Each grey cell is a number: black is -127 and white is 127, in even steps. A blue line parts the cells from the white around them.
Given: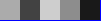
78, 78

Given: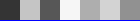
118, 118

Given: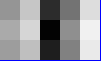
-124, 113

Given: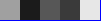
-40, 103

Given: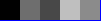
-55, 63

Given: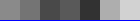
-38, 82

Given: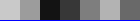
-72, 73
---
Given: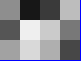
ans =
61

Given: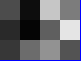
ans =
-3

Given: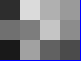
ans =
26

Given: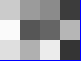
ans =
-67

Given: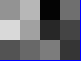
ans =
-16

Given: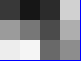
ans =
81
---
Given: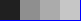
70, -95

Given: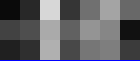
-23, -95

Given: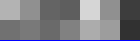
-66, -14

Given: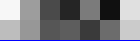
96, 61

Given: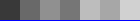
81, -70

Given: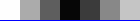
69, 126

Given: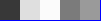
26, -71

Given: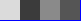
-42, 91

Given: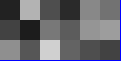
-13, 15

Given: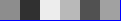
33, 13
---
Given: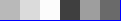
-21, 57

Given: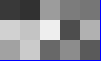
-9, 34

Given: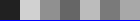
40, -94

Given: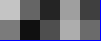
-64, -4

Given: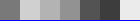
107, -6

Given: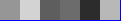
56, 22

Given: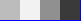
-69, 60

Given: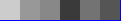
-42, 76

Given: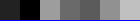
64, -93
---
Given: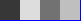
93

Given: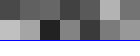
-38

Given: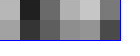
49

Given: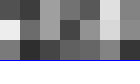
-39

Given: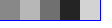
-15

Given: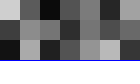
-4

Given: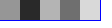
52

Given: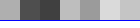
27

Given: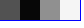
-120
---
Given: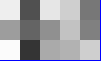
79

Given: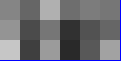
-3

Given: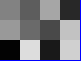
38

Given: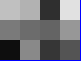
-80

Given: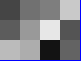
-1

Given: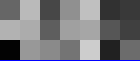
-78

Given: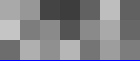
62

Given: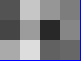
22

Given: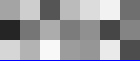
114

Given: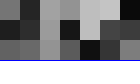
68
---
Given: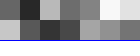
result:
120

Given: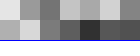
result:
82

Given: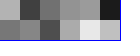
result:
27

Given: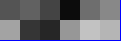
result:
-17

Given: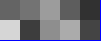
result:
-34

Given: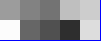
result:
63

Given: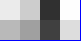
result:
-79

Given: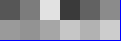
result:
-29

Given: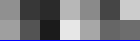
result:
-58
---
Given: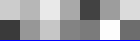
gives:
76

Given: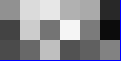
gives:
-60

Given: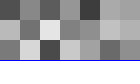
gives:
58

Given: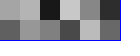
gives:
37

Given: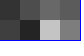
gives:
-76

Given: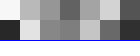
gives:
119

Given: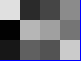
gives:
-125

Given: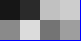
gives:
-105
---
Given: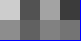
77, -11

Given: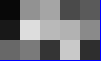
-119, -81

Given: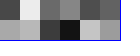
-55, 28

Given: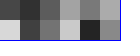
-56, 9

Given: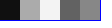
-111, 7

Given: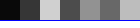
-118, 61

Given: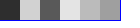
-81, 31
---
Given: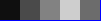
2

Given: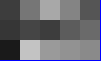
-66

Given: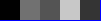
-43

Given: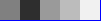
26

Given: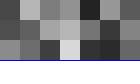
53

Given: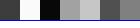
35

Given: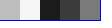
-100

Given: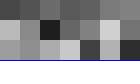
-25

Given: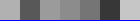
12
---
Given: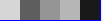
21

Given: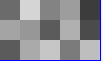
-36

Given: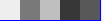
63

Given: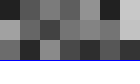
-11

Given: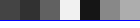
113

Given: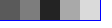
-92

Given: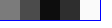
-114
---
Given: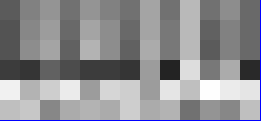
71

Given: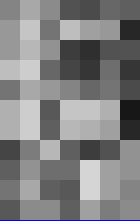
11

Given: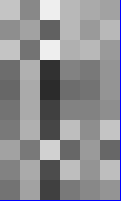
34

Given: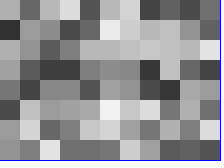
-1

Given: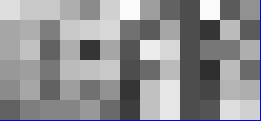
-1

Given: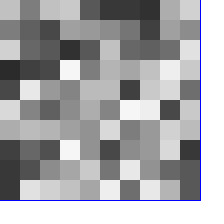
97
